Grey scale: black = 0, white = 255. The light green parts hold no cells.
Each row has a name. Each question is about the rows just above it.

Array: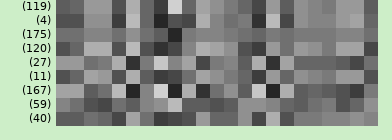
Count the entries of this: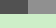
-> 4
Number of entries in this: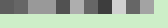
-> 11
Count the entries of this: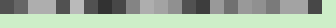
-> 23
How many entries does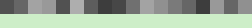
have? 18

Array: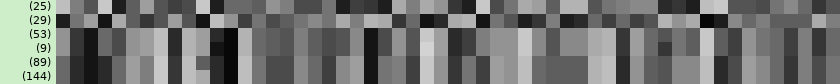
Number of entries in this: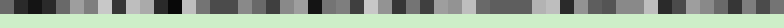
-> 56
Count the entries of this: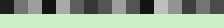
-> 16
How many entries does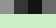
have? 4
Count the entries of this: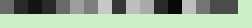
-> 17

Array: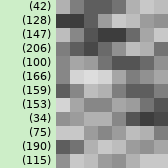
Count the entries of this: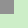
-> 1
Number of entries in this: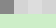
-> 4

